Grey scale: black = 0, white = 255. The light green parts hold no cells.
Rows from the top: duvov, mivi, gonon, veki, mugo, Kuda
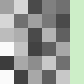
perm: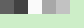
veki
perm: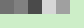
duvov
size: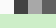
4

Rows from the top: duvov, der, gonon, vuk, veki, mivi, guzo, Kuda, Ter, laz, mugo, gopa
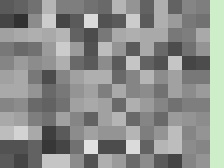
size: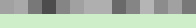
14
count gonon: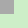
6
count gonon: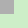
2
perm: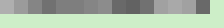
Kuda
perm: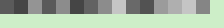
gopa
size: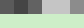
6

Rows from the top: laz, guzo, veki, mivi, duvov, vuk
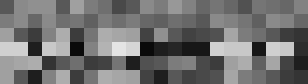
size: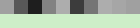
10
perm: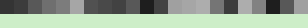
vuk
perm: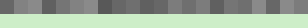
guzo

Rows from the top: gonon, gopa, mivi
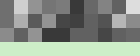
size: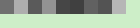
9
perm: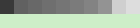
gonon
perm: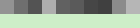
gopa
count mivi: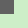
4

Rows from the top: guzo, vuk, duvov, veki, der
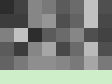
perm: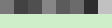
guzo
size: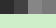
4
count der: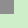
2

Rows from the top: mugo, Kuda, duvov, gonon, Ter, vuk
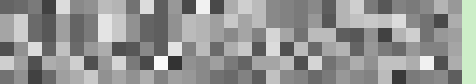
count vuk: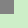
5
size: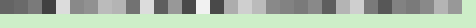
33
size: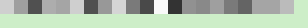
21
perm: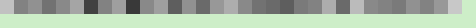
vuk

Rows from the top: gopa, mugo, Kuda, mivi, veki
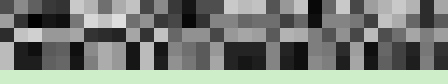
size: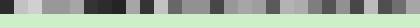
30
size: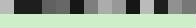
14

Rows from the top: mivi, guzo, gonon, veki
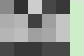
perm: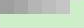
gonon
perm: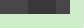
veki
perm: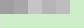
gonon
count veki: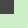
3
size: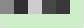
5
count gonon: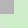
1
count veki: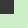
2

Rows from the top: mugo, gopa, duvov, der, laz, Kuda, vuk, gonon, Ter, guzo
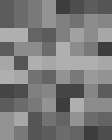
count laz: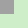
0
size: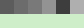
6
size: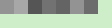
7
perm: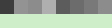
gonon
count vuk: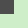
1
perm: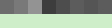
mugo
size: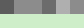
6

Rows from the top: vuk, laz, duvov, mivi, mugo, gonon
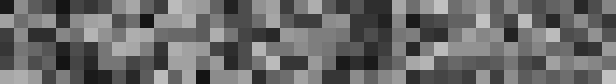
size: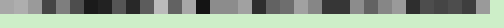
35
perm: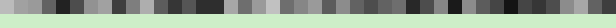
vuk
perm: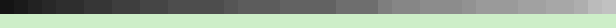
vuk
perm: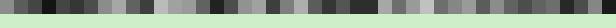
vuk
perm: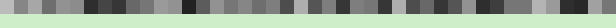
mivi

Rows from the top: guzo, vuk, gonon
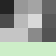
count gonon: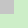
2
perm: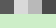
vuk
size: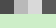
4

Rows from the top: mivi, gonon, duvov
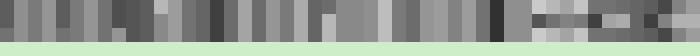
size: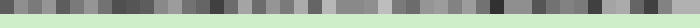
50
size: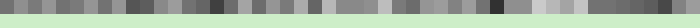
50
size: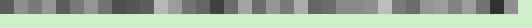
37
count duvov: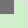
7

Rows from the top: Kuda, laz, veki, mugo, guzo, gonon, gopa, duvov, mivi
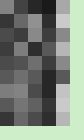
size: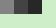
3
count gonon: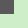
3
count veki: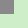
2

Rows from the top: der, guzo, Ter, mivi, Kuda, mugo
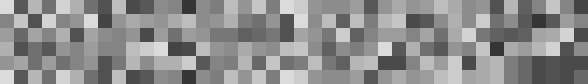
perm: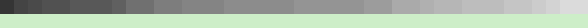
der
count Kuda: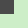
6
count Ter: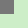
5
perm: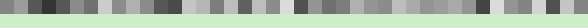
guzo
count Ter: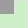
5
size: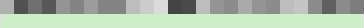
26

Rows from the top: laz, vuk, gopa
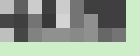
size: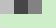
3
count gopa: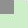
3
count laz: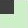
4
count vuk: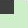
3

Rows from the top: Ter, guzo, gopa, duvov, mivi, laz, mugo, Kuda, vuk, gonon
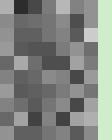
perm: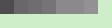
guzo
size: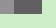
3

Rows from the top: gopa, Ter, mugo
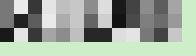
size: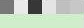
6
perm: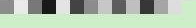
gopa
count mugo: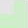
2

